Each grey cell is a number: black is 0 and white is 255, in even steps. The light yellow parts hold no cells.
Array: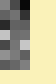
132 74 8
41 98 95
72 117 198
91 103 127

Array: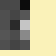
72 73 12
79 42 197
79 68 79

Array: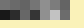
114 106 100 117 143 124 100

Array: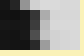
21 37 148 209 218 218 215 217
23 22 23 60 189 216 217 217
21 20 19 41 156 210 214 216

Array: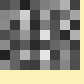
73 95 33 90 127 139 177 65
138 56 181 43 123 81 195 46
139 61 90 41 74 102 116 57
140 99 66 61 155 91 134 78

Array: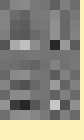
106 133 137 120 116 96 127 109
132 97 92 117 119 143 103 126
85 170 192 142 117 38 153 92
113 111 105 100 113 130 114 119
131 91 81 104 116 154 100 128
147 58 38 86 113 198 81 144

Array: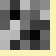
142 54 188 123 139
90 200 117 59 56
182 42 112 52 89

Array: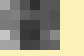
168 119 81 48 87 87
122 119 59 59 88 84
163 162 66 68 92 99
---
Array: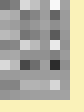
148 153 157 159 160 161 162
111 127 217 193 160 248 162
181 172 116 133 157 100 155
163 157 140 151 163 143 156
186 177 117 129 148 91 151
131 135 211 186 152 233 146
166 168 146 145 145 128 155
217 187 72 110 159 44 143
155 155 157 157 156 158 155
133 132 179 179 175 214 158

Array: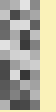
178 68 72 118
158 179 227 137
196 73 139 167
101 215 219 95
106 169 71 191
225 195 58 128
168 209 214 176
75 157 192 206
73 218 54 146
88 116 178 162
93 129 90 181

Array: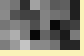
125 154 196 139 137 115 37 38
134 117 45 162 126 90 95 31
138 82 66 64 131 114 106 32
118 132 119 78 131 8 50 63
152 174 124 7 101 60 26 123

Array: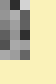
169 157 101
143 45 211
149 175 94
127 159 97
95 148 47
81 169 160

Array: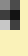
199 63
137 75
61 19

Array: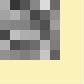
145 136 127 139 198 97
173 53 84 135 219 105
162 177 142 73 103 144
138 133 131 103 81 158
70 191 173 171 92 129
177 78 95 109 177 124

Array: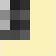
74 71 89
201 31 47
136 69 86
175 36 51
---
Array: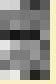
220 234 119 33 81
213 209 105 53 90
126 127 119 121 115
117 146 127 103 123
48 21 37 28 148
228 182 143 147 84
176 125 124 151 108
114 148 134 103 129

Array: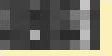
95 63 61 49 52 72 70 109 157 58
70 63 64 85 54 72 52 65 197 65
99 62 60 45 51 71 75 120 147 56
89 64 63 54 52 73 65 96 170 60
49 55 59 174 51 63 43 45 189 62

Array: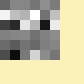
77 13 121 211 140 118
103 135 134 117 143 123
243 191 179 254 114 192
64 41 229 182 23 235
129 134 136 114 129 140
107 91 115 105 127 133

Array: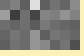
95 114 107 149 136 100 116 79
114 128 95 223 95 115 101 139
158 61 112 69 132 127 147 129
110 101 111 92 121 109 102 97
100 117 107 149 95 117 111 102

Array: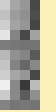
131 117 120 116
206 166 151 72
192 156 144 77
206 164 150 69
229 132 72 163
124 119 115 116
184 145 133 89
196 131 103 136
206 166 151 72
240 137 57 187
203 137 92 143

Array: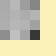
142 192 165 55
170 184 157 133
172 179 172 180
174 183 179 161

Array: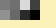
145 104 42 2
122 111 218 64
